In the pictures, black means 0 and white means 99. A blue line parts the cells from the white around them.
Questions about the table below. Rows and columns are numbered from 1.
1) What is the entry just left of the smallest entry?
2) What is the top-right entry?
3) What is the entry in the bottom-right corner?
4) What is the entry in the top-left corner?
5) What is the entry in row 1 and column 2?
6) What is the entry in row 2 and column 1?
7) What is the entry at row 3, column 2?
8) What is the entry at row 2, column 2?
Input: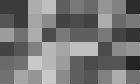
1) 33
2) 17
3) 44
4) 23
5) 23
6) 33
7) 44
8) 23

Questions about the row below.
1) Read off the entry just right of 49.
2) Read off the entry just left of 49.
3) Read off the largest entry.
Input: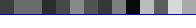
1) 4
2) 21
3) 84

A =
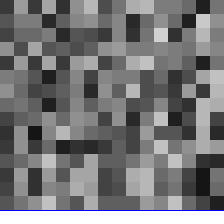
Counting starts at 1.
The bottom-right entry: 12
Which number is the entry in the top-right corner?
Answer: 45
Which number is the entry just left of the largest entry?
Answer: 45
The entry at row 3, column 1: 26
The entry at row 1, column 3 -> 22
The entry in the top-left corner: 22
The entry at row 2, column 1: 33
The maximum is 81
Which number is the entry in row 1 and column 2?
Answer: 60
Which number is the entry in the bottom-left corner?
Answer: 33
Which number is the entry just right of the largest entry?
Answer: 19
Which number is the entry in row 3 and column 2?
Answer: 41
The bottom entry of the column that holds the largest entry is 52
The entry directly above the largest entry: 56
